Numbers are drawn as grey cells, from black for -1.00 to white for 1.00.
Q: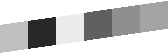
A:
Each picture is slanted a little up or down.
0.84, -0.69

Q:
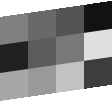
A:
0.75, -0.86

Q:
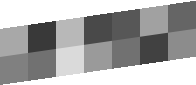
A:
0.71, -0.55

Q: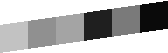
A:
0.52, -0.92

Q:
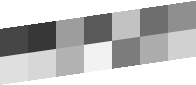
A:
0.90, -0.57

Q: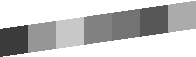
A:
0.57, -0.54

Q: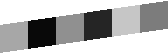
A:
0.55, -0.93

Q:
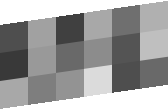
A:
0.72, -0.55

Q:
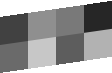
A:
0.56, -0.70

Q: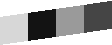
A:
0.69, -0.85
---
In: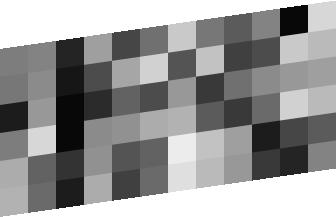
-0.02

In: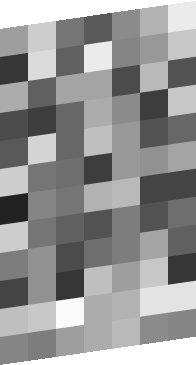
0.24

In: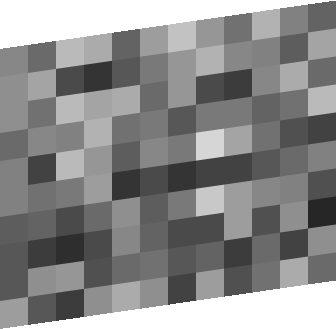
0.06

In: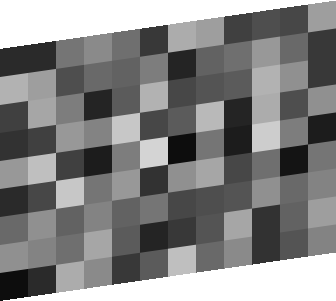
-0.67

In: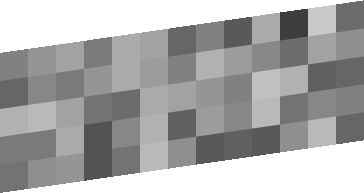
0.01
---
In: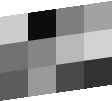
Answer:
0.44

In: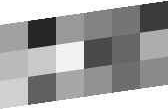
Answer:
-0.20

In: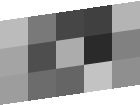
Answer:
-0.67

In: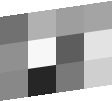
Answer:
-0.27

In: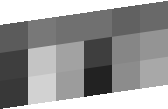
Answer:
0.05

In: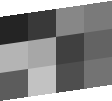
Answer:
-0.50

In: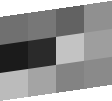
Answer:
0.53

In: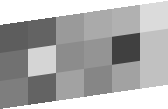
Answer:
-0.50

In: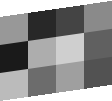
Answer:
0.62
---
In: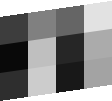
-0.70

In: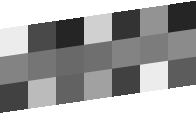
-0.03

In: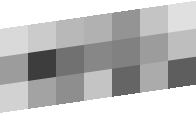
0.22

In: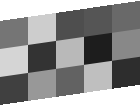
-0.77

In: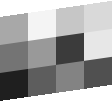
-0.54

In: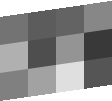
0.16

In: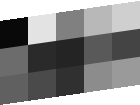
-0.30

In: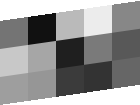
-0.04
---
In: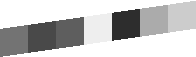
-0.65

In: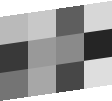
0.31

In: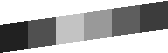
0.20

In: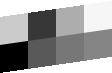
-0.30

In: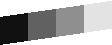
-0.24

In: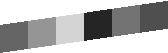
-0.71

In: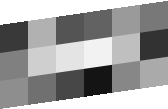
-0.84
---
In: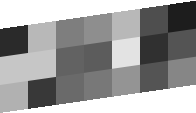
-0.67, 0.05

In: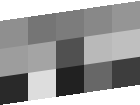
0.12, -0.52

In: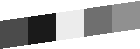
-0.41, 0.13

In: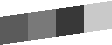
-0.29, 0.58

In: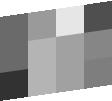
-0.17, -0.01

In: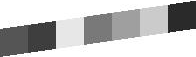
-0.33, -0.67

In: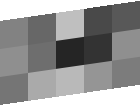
0.02, -0.03

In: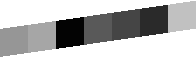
0.18, 0.51
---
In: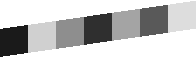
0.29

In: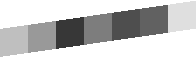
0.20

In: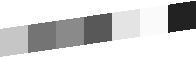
0.55

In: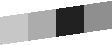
0.12

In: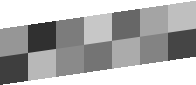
0.44

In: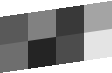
0.01

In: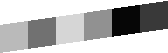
0.14

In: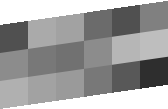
0.38

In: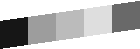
0.23

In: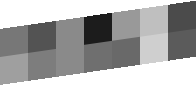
0.25
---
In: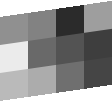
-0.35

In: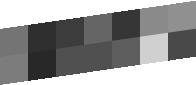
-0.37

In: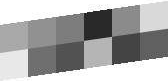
-0.36

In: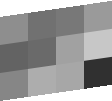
0.26

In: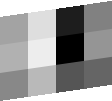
-1.00

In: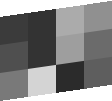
0.24

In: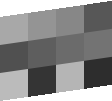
-0.16

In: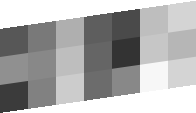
0.49
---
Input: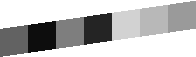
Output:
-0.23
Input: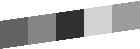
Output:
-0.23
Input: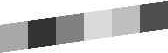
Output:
0.32
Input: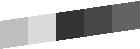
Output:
0.49
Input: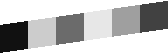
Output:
-0.87
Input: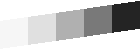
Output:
0.93
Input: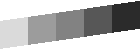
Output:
0.71
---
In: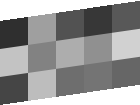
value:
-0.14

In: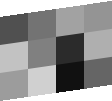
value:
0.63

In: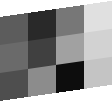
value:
0.10

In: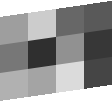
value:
0.29

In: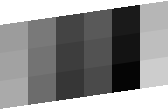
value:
-0.42

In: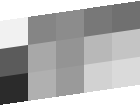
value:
0.21

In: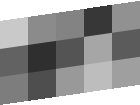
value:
0.20

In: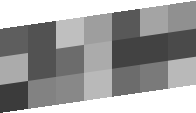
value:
-0.15

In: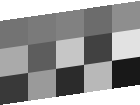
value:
-0.66
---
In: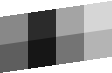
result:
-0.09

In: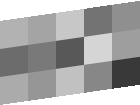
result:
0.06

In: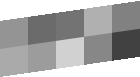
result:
0.06

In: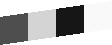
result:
-0.83

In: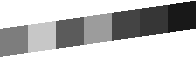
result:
-0.58

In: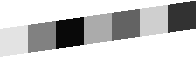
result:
0.62

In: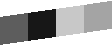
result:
0.57
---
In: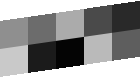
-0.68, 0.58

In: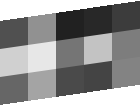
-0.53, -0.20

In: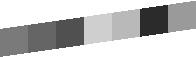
0.21, -0.04

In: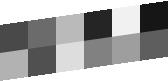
-0.83, 0.40

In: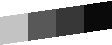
-0.92, 0.53

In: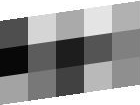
0.39, 0.28

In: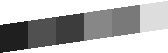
0.73, -0.76

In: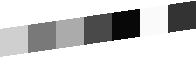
-0.60, 0.62

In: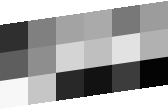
0.22, 0.94
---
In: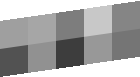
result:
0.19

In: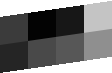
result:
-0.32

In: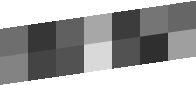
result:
-0.63

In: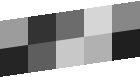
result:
0.39

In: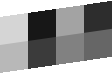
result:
0.01

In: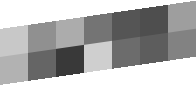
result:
-0.27

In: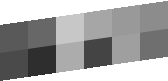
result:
0.25

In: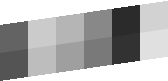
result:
-0.61
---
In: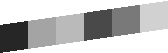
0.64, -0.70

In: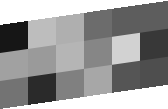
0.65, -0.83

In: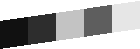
0.80, -0.87

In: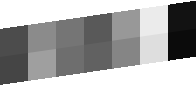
0.84, -0.91

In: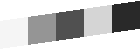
0.92, -0.68

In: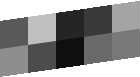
0.50, -0.88

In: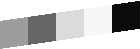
0.94, -0.91

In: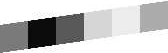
0.85, -0.91
